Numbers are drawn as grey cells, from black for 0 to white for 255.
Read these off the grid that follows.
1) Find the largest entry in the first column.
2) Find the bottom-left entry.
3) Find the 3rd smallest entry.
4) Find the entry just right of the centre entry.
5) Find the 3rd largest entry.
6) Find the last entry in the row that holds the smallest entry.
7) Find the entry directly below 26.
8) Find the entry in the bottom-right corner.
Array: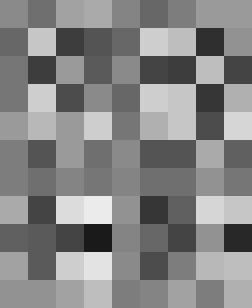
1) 170
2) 146
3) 47
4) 84
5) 220
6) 40
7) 227
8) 176

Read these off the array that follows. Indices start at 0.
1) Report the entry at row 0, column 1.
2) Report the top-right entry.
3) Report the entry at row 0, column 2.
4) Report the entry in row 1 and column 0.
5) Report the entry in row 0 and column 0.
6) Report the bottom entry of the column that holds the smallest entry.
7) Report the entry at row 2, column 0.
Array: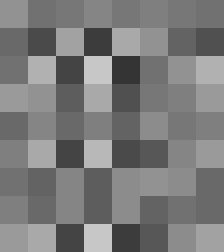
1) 113
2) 113
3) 119
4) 105
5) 146
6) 60
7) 113

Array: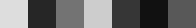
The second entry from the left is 38
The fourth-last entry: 205
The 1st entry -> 221

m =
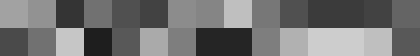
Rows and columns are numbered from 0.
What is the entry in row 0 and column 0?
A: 162
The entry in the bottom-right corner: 88
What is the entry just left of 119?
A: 191
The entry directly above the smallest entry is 113
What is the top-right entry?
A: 100
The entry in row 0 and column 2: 52
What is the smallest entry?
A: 30

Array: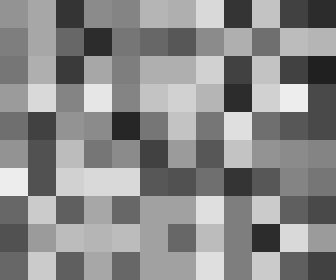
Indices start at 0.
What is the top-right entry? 44
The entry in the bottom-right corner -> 65
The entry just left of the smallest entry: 65
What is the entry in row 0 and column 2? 52
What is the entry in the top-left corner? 147
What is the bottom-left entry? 103
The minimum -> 32
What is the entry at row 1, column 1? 167
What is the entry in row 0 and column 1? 167
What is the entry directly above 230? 167
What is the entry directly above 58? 103
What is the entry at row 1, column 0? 126
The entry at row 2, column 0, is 118
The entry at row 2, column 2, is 58

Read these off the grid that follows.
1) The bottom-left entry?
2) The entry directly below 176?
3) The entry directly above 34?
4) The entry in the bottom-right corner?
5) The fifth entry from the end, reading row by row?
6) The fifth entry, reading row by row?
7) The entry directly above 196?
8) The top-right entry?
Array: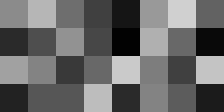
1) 34
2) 125
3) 161
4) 27
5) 189
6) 21
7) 9
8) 98

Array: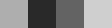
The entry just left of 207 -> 99
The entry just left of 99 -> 41

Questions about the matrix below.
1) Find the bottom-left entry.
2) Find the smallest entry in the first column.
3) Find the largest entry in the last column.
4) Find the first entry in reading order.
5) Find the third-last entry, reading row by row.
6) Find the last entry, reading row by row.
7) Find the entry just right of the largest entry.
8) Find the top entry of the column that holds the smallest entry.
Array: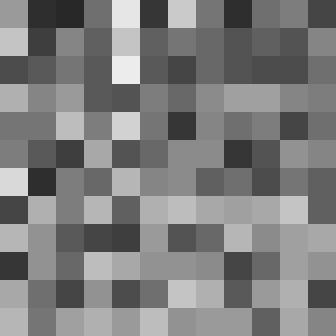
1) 182
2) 54
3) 168
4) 154
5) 96
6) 133
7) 89
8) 40

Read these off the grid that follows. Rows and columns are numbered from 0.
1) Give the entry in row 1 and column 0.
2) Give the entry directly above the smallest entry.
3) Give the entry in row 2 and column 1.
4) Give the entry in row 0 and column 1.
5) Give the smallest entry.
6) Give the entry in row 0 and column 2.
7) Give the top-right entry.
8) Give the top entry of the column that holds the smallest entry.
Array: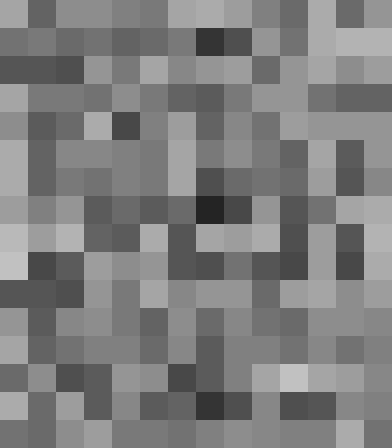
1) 114
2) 79
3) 85
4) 99
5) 36
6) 141
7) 149
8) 171

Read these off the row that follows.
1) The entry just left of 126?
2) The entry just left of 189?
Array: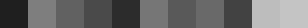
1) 31
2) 66
